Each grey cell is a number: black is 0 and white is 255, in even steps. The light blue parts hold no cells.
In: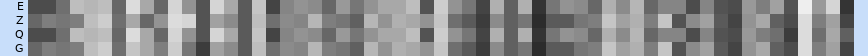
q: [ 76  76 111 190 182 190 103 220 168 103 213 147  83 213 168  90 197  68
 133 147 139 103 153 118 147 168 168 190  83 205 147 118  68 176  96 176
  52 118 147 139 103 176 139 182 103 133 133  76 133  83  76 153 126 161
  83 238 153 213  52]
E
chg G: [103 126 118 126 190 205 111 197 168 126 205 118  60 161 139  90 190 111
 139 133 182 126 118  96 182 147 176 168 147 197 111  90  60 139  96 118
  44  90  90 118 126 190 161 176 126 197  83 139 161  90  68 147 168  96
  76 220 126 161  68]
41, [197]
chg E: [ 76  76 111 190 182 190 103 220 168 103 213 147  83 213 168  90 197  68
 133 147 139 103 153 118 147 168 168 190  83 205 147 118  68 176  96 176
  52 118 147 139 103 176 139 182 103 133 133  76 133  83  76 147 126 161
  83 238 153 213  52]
51, [153]

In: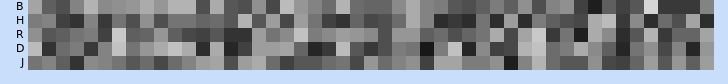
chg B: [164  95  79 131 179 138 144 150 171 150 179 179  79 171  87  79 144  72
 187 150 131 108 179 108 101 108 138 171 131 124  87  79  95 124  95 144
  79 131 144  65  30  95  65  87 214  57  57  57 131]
25, [101]
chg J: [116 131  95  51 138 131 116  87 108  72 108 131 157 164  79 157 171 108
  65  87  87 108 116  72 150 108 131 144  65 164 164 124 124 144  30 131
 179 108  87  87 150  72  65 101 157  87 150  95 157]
40, [144]

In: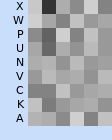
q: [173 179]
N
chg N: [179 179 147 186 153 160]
0, [173]

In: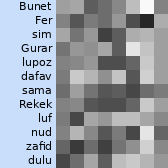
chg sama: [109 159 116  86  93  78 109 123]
5, [71]
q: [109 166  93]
dulu
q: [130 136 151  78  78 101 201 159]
lupoz

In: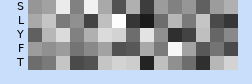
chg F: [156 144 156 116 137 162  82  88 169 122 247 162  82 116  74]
12, [88]
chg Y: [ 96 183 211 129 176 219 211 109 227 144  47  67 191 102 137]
2, [219]
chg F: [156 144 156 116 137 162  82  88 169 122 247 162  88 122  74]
13, [116]
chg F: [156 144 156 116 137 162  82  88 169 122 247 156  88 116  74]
11, [162]
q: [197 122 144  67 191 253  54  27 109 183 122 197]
L
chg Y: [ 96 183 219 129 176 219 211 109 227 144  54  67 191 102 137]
10, [47]

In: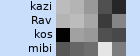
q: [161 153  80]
kos
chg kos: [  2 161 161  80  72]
2, [153]
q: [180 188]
Rav
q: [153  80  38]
kazi

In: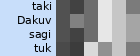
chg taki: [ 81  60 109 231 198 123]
1, [66]
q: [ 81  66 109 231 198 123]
taki
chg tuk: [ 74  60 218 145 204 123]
4, [198]
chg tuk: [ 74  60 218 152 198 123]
3, [145]
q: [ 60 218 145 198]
tuk
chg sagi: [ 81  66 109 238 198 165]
3, [231]

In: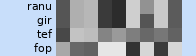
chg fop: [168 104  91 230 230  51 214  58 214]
2, [98]
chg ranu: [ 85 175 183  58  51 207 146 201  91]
4, [44]
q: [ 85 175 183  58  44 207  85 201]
gir

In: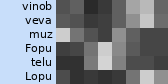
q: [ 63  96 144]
veva
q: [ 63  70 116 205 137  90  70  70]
Fopu
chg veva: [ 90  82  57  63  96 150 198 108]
5, [144]

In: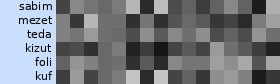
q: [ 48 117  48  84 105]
mezet
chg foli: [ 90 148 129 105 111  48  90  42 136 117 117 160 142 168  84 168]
0, [98]
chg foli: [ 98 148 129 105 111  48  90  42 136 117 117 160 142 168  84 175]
15, [168]
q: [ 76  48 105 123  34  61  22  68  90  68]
kizut

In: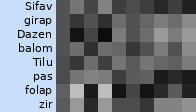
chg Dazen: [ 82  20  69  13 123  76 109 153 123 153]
5, [82]
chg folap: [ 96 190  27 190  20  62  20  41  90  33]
5, [69]
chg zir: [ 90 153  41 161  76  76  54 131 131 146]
3, [153]
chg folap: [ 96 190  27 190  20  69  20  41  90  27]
9, [33]
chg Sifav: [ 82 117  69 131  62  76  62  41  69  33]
8, [62]
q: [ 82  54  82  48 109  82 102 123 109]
girap

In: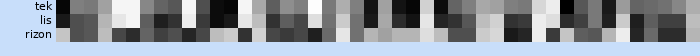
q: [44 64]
lis
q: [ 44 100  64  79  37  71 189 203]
rizon

